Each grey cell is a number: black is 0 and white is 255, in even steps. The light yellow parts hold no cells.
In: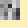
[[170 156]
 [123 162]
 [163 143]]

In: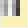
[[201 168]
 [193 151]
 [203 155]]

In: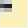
[[183 205]
 [ 72  35]
 [202 178]]

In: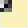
[[201 115]
 [232  10]
 [ 39 132]]

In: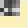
[[192  81]
 [193  79]
 [ 56 213]]

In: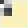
[[ 63 203]
 [251 175]
 [183  67]]

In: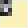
[[101  33]
 [146 173]
 [104 219]]
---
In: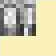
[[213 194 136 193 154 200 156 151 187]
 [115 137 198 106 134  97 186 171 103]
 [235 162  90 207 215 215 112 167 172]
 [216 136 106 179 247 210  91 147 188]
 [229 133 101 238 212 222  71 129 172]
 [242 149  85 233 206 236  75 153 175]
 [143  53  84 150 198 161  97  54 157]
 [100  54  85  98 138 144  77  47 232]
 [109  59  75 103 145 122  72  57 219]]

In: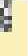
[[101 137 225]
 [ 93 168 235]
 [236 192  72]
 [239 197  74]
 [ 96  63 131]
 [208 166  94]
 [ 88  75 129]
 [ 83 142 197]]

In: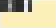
[[234  73  58  60 130  59  43  48]
 [223  65  52  53 171  60  40  43]
 [234  59  54  61 132  63  40  47]]

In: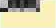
[[ 51 138 190 192  41  65  27  75  28  50]
 [ 65 123 182 184  51  77  36  71  38  64]
 [175  66  35  31 179 162 185 124 184 175]]

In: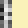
[[196  82 113]
 [216 144  70]
 [237 207  26]
 [195  78 117]
 [234 199  32]
 [196  83 112]
 [203 104  98]]

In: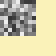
[[ 58  67 120 181 128 193 236  78  59]
 [152 114 239 196 108 225 205 141 210]
 [148 150 136  88 185 194 152 230 182]
 [154 224  89 111 142  81 128 130  89]
 [142  57 201 214  52  61 105 206 126]
 [211 198 120 238  71 127 166  72 133]
 [140  98 116 199  99  56 189 141  95]
 [178  84 174  75 223  54  92 161 126]
 [126 124 119 224  80 117  99 238 109]]
